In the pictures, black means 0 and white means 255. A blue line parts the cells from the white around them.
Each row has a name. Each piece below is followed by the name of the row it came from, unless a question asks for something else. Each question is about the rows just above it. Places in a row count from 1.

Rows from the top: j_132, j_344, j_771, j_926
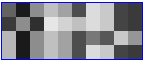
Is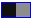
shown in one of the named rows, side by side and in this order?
no
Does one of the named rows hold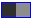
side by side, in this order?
no
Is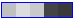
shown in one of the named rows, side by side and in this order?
yes

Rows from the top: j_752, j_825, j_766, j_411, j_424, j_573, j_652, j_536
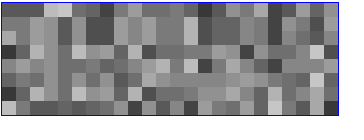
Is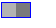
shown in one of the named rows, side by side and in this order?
yes
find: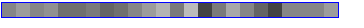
j_424
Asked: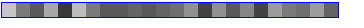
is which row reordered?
j_536
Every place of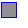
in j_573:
4 6 8 12 17 19
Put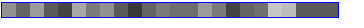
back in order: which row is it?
j_752
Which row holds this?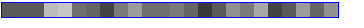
j_752

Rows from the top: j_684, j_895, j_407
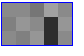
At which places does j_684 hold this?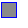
1 2 5
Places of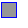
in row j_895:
2 5
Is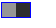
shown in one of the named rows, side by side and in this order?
yes
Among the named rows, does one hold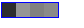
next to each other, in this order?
no
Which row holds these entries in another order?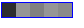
j_895

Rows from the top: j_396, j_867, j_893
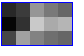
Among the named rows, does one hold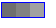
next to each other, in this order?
no
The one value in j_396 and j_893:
[102]
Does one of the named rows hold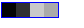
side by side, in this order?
yes
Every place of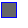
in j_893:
5
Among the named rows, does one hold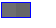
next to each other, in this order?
yes
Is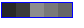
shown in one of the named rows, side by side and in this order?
no

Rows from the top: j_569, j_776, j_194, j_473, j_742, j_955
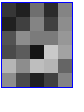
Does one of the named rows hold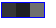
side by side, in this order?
yes
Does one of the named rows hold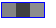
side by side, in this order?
yes
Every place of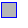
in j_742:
1 4
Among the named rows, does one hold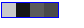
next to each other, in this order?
no
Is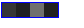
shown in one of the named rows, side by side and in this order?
no
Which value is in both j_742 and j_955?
[141]
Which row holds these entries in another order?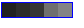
j_569

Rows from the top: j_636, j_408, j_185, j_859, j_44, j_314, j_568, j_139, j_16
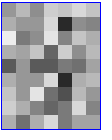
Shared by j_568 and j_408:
[151]
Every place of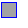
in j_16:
6 7

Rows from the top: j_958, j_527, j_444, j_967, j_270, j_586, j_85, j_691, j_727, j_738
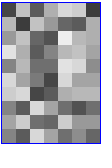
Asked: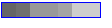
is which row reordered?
j_727
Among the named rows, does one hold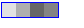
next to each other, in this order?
no

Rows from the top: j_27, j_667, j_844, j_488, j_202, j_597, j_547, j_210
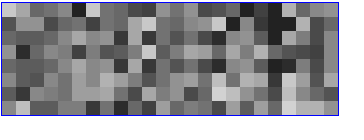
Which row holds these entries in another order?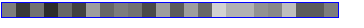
j_210
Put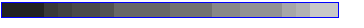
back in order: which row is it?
j_667
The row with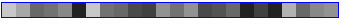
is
j_27

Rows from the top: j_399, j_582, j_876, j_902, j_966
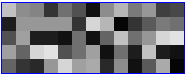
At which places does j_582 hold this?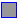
2 3 4 5
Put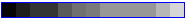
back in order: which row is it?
j_582
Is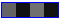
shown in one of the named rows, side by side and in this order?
no
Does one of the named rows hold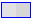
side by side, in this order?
no
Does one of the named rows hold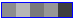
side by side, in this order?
yes
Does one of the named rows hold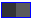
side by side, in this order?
yes
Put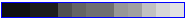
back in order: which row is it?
j_876

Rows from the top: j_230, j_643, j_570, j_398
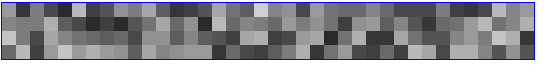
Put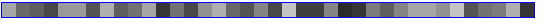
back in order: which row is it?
j_570
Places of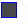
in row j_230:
4 22 29 30 31 35

